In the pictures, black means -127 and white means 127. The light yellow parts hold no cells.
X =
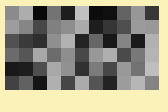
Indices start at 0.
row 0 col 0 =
11
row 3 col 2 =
40
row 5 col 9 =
54
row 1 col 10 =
24
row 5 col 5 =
43
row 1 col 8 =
-48
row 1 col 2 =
-56
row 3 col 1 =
-41
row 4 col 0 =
-103
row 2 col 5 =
-92
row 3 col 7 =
47
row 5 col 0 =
-61
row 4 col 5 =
-78
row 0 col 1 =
45
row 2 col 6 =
-25
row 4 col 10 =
62
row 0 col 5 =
64
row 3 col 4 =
14
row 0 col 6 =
-115
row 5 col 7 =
-92

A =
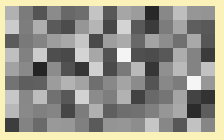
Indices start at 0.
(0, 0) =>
49
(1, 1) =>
-2
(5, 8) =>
36
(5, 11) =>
8
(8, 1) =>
3
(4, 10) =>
-73
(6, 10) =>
-22
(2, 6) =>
-54
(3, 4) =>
-54
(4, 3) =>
12
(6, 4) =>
-39
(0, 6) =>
68
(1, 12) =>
38
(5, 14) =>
23
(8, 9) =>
13
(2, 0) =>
-36
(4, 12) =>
58
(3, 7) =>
-44
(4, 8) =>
-6
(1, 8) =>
84
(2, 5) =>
70
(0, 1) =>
-4
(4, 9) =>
57
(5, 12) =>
-3
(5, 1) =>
-33
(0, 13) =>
22
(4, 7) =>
-53
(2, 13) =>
41
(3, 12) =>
45
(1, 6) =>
53
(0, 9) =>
28
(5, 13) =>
117
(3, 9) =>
-48

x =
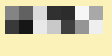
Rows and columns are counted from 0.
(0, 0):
4
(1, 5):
21
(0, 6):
40
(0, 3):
-79

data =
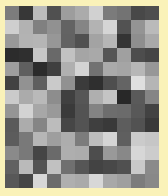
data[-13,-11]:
-3
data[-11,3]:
23
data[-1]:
[-39, -57, 87, -20, 47, 42, 87, 40, 31, -3, 8]
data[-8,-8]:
74
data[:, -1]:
[-49, 58, 41, -58, 23, 53, 5, -61, -70, 70, 76, 10, 8]
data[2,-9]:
53
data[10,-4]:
25
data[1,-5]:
51
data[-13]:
[-3, -72, 59, -47, 29, 43, 81, -4, -12, -55, -49]
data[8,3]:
60
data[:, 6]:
[81, 51, 35, 41, -13, -80, 47, 3, -64, 61, -50, -60, 87]
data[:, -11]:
[-3, 79, 25, -83, 30, -61, 74, 21, -37, -35, 10, -30, -39]
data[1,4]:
-28
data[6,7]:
68
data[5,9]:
95
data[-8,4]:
17
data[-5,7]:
-70
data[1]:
[79, 50, 0, 17, -28, 5, 51, 85, -45, 20, 58]
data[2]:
[25, 51, 53, 23, -29, -47, 35, 54, -75, 14, 41]
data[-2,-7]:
-15
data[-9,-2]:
55
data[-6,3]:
25
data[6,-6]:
-41
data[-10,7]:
-42
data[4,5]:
84
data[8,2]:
5
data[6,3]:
13
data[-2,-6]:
-41

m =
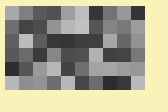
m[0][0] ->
41
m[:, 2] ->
[-38, -51, -34, -68, 26, 19]
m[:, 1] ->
[0, -59, 60, -20, -42, 14]
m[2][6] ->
-64
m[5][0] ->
55
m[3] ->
[-39, -20, -68, 6, -50, -47, 49, -63, -59, -7]
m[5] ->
[55, 14, 19, -18, 55, -57, -19, -83, -71, 57]
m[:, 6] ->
[-74, -42, -64, 49, 34, -19]
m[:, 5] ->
[62, 65, -65, -47, -16, -57]
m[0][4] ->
30
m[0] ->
[41, 0, -38, -46, 30, 62, -74, -12, 24, -74]
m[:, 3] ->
[-46, 20, -71, 6, 55, -18]
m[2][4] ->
-73
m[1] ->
[-16, -59, -51, 20, 55, 65, -42, 4, -6, 28]
